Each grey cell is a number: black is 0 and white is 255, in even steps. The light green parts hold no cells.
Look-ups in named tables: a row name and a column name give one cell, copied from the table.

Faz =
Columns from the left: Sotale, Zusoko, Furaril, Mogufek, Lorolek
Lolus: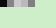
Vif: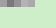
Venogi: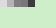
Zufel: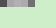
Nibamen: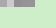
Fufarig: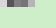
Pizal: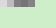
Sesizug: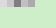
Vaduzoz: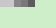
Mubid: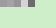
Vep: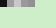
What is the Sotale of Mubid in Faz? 156
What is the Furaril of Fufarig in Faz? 128
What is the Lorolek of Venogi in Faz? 59
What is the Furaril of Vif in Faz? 148
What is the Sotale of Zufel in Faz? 79
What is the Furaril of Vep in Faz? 200
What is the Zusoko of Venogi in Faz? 179
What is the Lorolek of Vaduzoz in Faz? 91
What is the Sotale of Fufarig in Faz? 215
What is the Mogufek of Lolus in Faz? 185
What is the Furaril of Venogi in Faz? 126
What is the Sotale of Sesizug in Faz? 219
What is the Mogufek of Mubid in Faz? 212
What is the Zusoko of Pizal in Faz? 188
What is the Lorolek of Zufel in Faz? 112
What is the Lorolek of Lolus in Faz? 127
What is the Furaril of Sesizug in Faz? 126

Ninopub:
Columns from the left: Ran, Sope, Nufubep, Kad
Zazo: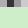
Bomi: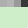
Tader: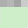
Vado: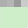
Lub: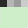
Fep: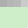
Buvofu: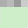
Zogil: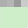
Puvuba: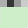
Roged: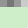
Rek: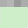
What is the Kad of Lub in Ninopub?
203
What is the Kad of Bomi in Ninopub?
57
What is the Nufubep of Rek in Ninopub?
154
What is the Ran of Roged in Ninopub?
148
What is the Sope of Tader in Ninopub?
181
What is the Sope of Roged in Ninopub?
118

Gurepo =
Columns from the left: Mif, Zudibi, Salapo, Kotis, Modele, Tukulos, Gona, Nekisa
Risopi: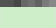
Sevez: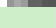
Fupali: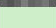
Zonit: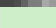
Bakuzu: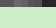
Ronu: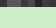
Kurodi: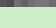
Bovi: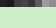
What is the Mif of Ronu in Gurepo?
54
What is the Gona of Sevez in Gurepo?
87
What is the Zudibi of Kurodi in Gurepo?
77
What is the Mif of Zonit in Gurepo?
69
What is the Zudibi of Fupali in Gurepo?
85
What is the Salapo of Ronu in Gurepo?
89
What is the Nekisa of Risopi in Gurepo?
136
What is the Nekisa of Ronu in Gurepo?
55
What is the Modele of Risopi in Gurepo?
112
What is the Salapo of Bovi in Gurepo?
60
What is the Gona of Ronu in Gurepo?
62
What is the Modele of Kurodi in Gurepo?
112
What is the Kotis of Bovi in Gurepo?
69

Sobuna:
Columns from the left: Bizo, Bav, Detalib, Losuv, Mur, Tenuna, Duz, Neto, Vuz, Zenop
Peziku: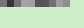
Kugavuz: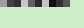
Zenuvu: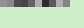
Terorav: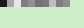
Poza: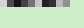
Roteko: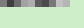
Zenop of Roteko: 181
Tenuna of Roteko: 91
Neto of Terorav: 189
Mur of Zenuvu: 99
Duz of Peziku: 86
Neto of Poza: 50
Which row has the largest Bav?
Terorav

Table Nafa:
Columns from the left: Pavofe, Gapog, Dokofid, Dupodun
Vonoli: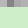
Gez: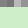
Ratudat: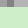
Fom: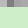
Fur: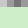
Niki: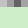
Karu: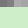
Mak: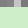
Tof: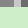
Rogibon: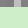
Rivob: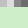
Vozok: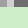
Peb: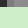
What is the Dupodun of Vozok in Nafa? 110
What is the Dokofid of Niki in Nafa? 100
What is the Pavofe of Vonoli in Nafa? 183
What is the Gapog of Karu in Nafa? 128
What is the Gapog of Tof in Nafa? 134
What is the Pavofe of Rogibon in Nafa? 129
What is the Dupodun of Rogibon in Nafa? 129
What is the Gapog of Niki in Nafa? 158
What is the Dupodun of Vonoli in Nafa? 178
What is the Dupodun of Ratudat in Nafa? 181
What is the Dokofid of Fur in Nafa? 117
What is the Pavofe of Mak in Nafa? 128
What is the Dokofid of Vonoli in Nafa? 169
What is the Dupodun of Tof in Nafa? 107
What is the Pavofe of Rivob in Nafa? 192
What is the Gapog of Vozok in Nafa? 208
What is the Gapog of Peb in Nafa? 125
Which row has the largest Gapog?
Rivob

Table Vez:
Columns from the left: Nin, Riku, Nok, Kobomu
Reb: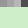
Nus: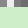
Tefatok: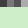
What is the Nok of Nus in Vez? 123
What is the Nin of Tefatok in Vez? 62
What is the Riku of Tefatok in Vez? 120
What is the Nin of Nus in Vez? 136
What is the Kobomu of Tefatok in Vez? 171
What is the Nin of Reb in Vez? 150
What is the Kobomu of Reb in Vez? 78
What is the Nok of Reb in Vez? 182
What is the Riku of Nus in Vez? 238
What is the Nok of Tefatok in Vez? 83
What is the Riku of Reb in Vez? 165
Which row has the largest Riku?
Nus

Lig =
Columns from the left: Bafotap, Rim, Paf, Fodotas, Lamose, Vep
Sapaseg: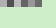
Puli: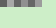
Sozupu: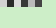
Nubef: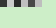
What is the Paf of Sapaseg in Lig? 189
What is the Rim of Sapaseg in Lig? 81
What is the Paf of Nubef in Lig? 43
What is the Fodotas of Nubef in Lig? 191
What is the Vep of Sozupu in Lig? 68
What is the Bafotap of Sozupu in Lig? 209
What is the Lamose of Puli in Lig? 102
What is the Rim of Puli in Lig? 168
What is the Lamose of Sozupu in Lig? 186
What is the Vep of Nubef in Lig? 190
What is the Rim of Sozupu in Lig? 42
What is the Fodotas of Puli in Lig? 144
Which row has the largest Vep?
Nubef

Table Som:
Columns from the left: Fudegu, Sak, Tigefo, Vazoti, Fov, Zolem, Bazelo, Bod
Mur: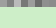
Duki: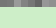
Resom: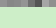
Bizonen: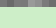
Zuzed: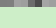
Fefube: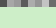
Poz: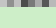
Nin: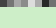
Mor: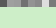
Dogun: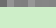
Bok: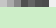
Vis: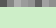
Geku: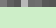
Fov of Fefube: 172
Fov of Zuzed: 108
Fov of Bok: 100
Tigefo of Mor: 156
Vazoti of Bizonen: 121
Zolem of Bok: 80
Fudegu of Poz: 196
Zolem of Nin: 171
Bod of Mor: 122
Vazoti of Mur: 119
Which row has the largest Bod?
Bok

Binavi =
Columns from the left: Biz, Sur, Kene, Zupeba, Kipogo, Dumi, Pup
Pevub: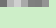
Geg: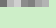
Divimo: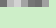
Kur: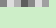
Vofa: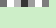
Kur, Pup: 160
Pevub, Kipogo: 128
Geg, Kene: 207
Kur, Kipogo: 137
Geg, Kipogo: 128
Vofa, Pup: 125
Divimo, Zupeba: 163
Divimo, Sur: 188
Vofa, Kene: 185
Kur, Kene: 178
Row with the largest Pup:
Geg

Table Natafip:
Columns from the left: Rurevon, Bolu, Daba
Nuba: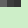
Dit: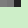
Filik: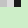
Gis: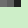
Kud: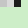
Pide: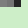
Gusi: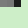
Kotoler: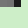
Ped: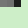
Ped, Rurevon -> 117
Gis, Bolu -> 96
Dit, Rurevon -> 125
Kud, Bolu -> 218
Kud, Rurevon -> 197
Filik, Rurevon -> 195
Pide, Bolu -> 116
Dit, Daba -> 35
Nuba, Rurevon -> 98
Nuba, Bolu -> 61
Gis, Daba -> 33
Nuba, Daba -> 52
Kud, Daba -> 28

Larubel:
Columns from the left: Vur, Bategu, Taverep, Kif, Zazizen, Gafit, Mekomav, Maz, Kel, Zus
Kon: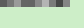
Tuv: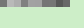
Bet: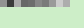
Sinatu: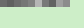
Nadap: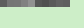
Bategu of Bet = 59
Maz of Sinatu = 98
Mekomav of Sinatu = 120
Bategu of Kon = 119
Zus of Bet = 173
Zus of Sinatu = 140
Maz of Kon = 122
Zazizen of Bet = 109
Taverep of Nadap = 118
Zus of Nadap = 95
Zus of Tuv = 104
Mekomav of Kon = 180
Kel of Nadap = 98
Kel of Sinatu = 159
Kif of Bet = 103
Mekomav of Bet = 122
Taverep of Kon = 154
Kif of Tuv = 128
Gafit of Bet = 135

